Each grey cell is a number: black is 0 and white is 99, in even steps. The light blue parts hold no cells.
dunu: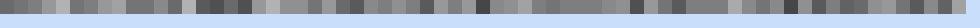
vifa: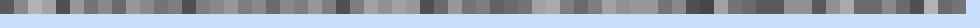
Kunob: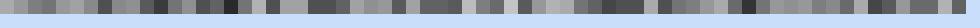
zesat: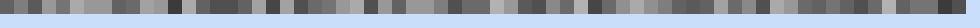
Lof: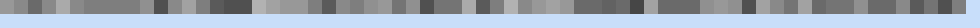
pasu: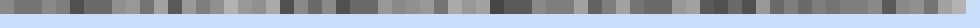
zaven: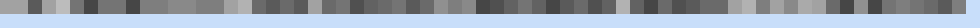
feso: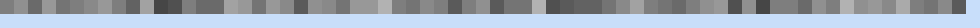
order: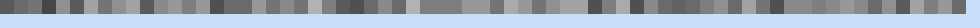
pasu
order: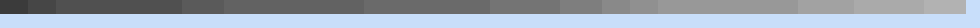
zesat
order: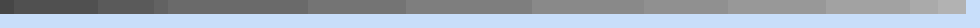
Lof
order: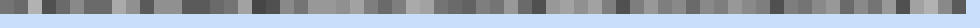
vifa
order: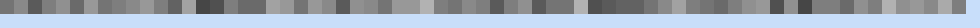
feso
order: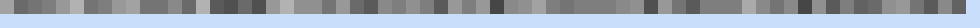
dunu
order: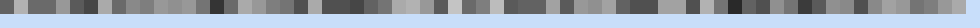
Kunob

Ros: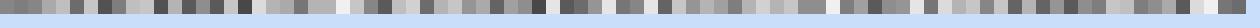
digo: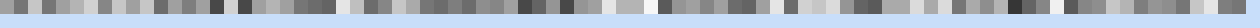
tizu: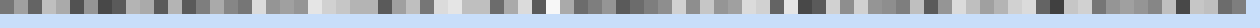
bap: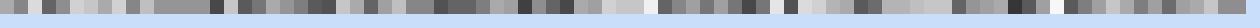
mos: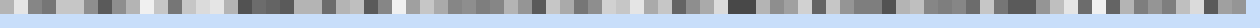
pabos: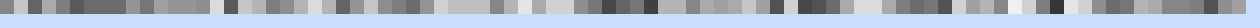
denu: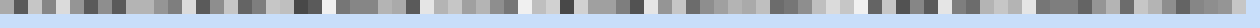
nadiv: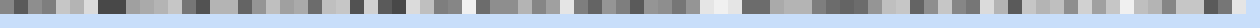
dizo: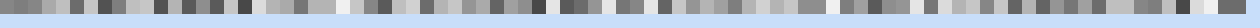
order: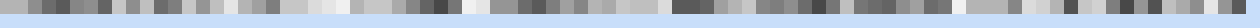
nadiv
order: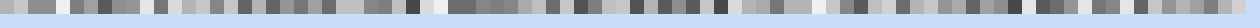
dizo
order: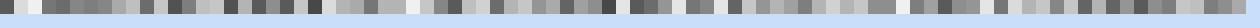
Ros
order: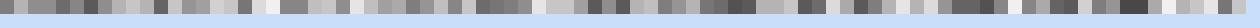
mos
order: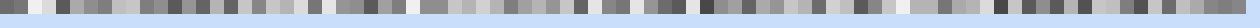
Ros

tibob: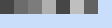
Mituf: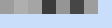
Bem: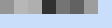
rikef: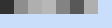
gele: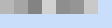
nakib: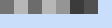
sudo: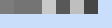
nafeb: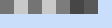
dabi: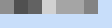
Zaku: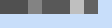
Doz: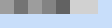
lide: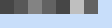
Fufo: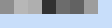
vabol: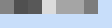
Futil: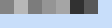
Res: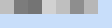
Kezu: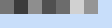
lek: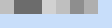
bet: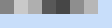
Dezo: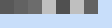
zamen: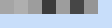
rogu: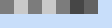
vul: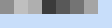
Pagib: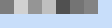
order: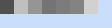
Pagib
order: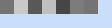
sudo
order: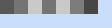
nafeb
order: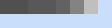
Zaku

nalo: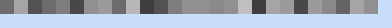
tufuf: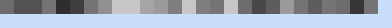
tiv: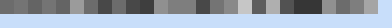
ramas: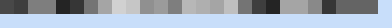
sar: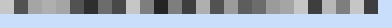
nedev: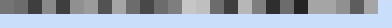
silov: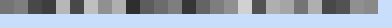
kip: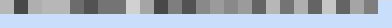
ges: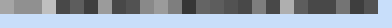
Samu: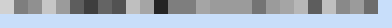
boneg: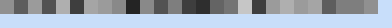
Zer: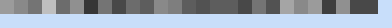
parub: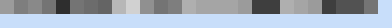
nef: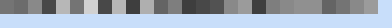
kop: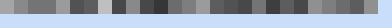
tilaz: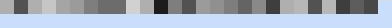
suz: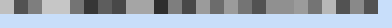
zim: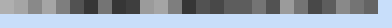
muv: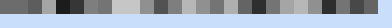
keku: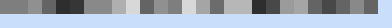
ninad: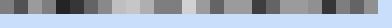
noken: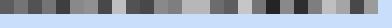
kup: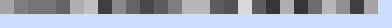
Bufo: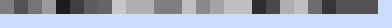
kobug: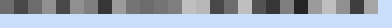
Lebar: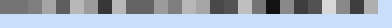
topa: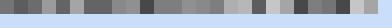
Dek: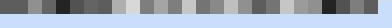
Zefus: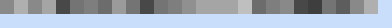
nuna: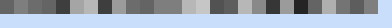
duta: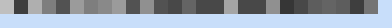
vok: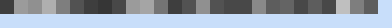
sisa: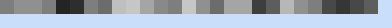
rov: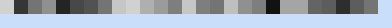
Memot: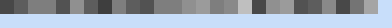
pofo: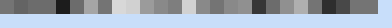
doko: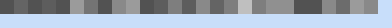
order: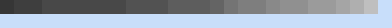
ges
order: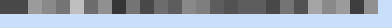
Zer
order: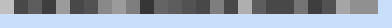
ges

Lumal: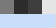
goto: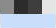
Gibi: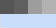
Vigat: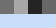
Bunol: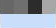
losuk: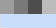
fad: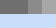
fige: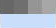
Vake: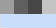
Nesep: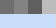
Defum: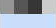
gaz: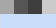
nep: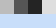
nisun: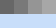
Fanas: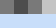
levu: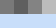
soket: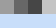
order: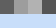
Gibi
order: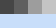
Vake
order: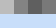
levu
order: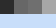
Bunol
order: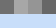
fige

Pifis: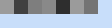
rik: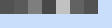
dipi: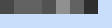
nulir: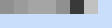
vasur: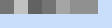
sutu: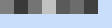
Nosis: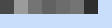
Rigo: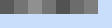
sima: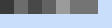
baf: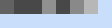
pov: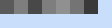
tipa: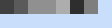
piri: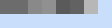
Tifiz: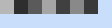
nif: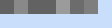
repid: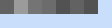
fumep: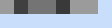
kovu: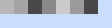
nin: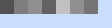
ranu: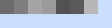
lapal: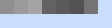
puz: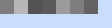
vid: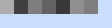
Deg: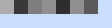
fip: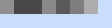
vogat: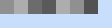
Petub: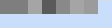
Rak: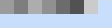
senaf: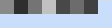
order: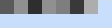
Deg
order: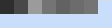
Nosis
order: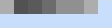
vogat
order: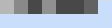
baf

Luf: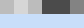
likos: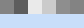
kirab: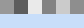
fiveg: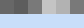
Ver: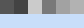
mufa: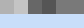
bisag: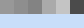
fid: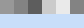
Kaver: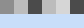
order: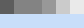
fid
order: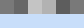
fiveg
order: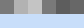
fiveg
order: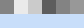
fid
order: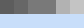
fiveg
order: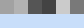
Ver
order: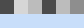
Kaver

